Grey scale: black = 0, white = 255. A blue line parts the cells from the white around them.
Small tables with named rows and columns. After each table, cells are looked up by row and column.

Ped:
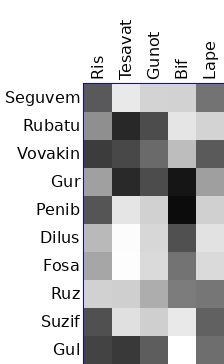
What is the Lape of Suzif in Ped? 97
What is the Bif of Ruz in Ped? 124
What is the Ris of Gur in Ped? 160
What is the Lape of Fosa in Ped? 218
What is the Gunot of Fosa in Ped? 218
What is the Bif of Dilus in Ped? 80
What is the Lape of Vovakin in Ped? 90
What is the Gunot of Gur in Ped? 76
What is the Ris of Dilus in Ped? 185
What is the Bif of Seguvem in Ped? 210
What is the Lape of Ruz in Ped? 118
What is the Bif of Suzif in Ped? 233
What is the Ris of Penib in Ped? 85
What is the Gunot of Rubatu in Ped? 76
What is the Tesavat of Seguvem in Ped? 233

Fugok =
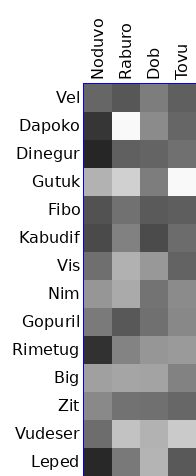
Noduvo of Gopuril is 122
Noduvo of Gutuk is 178
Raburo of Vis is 177
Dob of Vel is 125
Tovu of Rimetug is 154
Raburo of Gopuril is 88
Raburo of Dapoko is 249
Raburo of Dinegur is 96
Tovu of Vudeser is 202
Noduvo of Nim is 150
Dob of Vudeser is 178
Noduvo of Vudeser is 109
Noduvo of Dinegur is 38
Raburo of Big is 165
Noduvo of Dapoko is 54
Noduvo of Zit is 137
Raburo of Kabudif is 129
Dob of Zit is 112
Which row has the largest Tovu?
Gutuk

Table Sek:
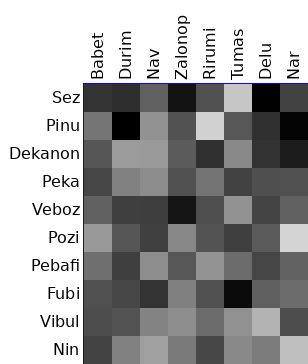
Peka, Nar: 80
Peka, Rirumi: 115
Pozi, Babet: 153
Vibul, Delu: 179
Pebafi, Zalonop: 87
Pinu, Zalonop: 82
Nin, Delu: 124
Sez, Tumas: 198
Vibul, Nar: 77
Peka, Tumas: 66

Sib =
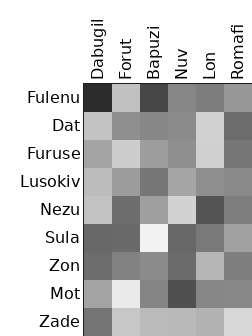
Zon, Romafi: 127
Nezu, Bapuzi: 159
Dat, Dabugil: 195
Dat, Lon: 209
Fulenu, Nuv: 134
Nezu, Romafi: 126
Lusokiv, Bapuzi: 118
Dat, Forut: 143
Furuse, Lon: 208
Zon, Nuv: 107
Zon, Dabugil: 108
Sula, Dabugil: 104
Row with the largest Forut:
Mot

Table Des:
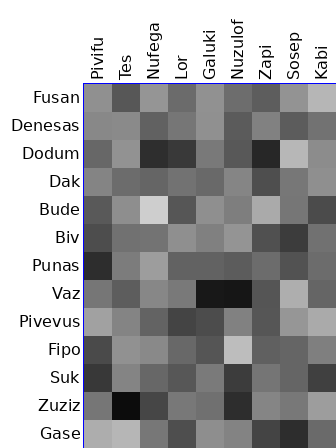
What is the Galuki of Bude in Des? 143
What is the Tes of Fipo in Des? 145
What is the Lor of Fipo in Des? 104
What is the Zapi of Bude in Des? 170
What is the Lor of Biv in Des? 143
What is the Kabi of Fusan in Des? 182
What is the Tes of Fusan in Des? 87
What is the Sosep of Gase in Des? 45
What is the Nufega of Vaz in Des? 135
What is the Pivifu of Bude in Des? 89
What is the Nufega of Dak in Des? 101
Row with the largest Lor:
Biv

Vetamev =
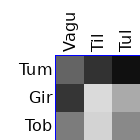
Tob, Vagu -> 124
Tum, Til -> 50
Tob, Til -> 211
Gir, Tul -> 170
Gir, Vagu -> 53
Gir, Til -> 218
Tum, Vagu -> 100
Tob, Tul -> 137
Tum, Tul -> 16

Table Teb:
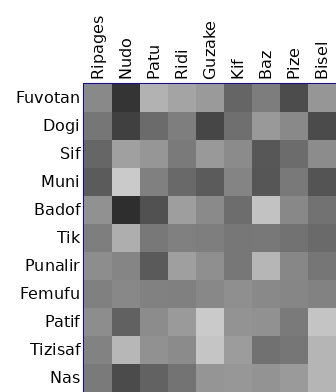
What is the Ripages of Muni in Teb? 91
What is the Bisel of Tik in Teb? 106
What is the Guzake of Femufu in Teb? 136
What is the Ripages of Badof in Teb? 145
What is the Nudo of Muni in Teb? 202
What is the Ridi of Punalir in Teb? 159
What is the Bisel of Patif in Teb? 196
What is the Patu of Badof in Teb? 81
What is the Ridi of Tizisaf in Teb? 139

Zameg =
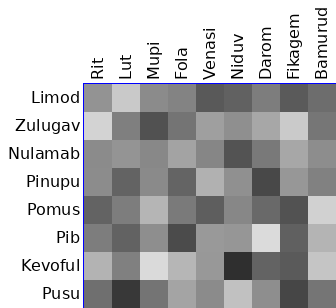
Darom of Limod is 125
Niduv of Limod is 97
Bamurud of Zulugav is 118
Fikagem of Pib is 96
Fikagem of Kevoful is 90
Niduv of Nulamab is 83
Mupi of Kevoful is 218
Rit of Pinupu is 140
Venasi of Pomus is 94
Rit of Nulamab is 139
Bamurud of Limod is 109
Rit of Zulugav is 211
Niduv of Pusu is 193
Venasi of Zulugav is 159

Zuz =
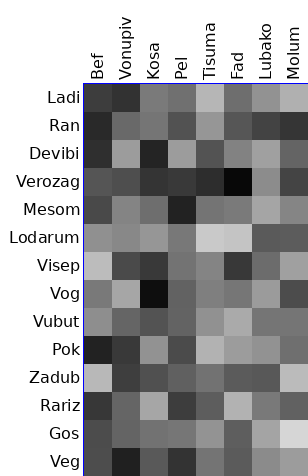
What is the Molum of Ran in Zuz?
53
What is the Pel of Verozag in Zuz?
57
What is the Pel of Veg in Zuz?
51
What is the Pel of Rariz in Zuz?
61
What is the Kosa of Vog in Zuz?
14
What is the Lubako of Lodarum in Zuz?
90
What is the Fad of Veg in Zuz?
91
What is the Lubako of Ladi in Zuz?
146
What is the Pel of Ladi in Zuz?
112
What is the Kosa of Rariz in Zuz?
166
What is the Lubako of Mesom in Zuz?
165
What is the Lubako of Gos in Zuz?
164
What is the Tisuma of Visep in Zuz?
132
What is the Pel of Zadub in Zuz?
96
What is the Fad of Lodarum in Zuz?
196
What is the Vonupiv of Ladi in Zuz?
50
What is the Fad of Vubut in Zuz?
170
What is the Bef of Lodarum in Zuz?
144
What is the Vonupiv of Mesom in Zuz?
132
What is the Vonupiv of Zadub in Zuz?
62
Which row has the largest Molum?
Gos

